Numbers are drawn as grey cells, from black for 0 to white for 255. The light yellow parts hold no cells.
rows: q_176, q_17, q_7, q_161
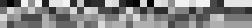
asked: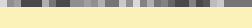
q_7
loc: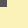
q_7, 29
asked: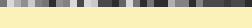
q_17
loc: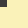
q_17, 32
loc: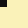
q_176, 18
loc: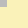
q_7, 30

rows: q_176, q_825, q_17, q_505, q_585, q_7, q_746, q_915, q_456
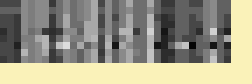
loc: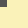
q_746, 7
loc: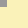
q_915, 15

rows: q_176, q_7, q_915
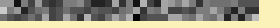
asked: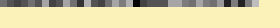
q_915
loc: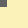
q_7, 13
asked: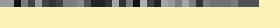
q_176
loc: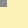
q_176, 11

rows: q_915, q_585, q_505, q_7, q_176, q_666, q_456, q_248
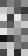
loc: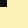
q_666, 0
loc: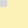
q_248, 1
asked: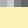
q_456
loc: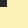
q_248, 2
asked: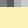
q_7
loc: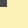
q_248, 0
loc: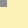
q_915, 3

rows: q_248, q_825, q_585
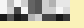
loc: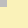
q_248, 1
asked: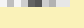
q_248
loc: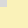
q_825, 9

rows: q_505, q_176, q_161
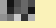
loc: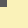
q_176, 2
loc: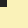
q_176, 1

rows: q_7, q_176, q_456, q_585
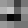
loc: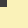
q_7, 2
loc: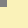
q_456, 3
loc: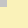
q_176, 1
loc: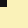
q_456, 2
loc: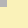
q_176, 0
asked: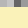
q_176

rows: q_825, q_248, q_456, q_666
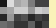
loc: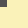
q_456, 3
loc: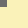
q_666, 0

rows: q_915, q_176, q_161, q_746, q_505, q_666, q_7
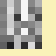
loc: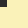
q_7, 3
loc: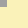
q_746, 5
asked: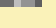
q_666
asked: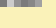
q_746

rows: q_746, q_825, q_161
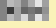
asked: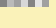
q_161
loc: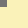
q_825, 4

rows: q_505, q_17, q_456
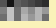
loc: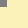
q_17, 0
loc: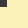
q_505, 5
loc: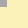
q_17, 3

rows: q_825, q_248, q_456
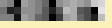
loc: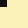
q_456, 2
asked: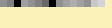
q_825
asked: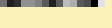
q_248
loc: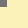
q_248, 0
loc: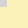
q_825, 14

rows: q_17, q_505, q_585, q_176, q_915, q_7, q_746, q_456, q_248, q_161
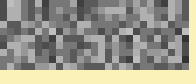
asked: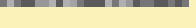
q_161
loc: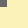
q_915, 1
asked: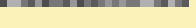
q_585
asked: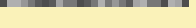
q_746
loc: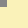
q_176, 7

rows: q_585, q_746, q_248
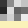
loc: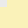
q_248, 3
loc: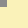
q_585, 1
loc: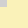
q_248, 1
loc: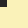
q_746, 0
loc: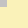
q_585, 3
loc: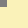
q_248, 2
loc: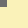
q_746, 3

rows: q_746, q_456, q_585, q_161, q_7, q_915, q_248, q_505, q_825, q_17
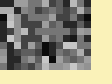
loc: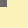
q_248, 0
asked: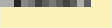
q_456
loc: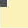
q_248, 8
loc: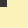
q_585, 11
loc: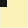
q_915, 10
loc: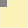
q_456, 3
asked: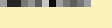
q_825

